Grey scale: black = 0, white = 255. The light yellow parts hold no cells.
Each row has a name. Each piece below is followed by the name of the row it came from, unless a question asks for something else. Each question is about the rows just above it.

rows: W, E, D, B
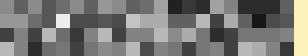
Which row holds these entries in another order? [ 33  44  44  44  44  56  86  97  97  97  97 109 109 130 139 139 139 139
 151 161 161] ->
W
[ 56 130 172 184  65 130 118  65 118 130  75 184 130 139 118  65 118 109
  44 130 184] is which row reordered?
B
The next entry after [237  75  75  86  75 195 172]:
[172]
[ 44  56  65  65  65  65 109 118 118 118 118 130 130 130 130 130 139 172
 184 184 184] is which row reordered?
D

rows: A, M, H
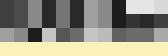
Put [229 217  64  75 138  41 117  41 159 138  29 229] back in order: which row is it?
A
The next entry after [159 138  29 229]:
[229]

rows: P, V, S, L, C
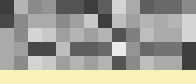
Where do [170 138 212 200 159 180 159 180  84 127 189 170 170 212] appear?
S
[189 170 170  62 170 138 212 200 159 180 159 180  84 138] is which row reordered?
C
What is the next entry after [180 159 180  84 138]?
[189]

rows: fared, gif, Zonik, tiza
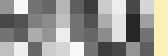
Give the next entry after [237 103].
[203]
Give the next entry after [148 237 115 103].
[139]
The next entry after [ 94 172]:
[148]
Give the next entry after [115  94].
[172]
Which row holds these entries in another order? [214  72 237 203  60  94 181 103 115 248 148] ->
fared
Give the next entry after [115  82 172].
[226]

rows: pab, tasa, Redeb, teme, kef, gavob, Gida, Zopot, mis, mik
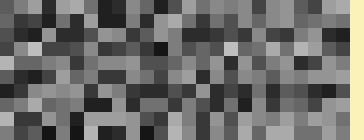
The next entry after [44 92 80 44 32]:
[80]
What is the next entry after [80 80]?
[102]
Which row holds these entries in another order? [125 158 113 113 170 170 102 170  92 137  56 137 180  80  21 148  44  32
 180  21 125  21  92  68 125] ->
mik
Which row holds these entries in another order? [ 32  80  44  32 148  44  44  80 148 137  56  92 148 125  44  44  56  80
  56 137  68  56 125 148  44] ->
Redeb
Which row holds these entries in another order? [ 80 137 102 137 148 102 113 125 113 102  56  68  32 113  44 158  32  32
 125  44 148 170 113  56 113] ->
tasa

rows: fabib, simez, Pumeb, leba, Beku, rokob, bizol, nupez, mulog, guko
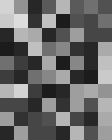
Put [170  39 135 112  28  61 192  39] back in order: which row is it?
Beku
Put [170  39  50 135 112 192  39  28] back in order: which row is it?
leba
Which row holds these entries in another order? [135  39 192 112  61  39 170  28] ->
Beku
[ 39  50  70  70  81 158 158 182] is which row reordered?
nupez
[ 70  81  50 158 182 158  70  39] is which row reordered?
nupez
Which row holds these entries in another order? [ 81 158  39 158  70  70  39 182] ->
guko
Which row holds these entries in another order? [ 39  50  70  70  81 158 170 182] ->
mulog

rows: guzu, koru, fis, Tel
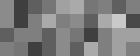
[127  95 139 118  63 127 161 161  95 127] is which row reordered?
fis
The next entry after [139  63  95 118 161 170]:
[118]
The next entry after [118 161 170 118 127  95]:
[127]
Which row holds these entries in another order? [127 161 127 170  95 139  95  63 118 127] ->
Tel
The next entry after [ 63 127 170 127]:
[139]
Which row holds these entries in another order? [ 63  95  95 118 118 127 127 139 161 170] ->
guzu
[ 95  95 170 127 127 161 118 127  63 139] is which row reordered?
Tel

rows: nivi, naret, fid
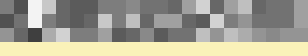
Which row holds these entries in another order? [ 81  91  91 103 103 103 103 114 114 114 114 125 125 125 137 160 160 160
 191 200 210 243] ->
nivi
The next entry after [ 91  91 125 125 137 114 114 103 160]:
[210]

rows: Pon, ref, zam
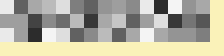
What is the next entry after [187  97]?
[168]
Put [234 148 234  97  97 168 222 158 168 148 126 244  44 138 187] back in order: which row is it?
Pon
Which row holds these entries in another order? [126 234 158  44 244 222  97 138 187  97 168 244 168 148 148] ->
zam
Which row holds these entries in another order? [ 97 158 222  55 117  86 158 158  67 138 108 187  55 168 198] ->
ref
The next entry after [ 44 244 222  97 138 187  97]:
[168]

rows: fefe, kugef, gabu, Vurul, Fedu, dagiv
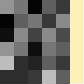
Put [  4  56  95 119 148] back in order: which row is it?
fefe
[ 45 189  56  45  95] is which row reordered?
dagiv
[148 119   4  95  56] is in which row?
fefe

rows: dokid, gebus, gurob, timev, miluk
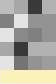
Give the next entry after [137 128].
[147]
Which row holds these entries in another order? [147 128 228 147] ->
gebus
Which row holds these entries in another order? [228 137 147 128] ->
gurob
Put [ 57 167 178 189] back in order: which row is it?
dokid
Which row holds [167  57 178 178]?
timev
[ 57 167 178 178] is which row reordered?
timev
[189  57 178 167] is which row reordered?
dokid

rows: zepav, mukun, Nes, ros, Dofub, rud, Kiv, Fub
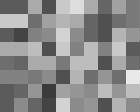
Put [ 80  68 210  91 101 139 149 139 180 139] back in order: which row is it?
Fub
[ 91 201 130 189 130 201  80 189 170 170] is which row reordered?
ros
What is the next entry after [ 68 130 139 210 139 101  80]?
[180]
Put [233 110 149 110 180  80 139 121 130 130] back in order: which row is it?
rud
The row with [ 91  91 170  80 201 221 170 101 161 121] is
zepav
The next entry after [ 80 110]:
[121]

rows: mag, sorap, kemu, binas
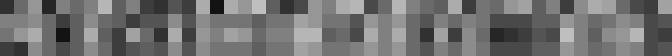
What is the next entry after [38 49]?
[61]
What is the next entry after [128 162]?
[150]
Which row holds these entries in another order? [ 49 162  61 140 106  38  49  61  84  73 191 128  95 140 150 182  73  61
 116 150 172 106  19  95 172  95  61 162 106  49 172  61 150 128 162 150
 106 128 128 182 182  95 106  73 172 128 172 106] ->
kemu
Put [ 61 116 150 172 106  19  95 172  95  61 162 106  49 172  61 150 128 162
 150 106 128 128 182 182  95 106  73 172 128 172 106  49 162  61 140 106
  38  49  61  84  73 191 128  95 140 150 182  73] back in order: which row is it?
kemu
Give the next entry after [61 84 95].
[84]
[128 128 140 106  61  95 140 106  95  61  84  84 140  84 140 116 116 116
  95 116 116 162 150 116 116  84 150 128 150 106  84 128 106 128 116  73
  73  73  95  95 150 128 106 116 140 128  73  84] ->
sorap

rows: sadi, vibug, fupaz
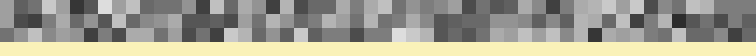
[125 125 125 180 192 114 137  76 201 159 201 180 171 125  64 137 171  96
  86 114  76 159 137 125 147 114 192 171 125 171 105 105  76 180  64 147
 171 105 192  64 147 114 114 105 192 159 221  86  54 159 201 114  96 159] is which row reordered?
sadi
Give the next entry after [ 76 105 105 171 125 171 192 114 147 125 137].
[159]

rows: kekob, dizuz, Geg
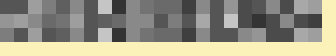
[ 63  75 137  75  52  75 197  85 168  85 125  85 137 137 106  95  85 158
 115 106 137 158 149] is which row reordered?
dizuz
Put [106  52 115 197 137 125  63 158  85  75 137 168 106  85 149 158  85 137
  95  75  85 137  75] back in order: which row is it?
dizuz
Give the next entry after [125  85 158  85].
[95]
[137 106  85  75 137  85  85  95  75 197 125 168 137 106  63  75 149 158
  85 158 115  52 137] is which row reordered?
dizuz
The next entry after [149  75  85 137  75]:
[168]

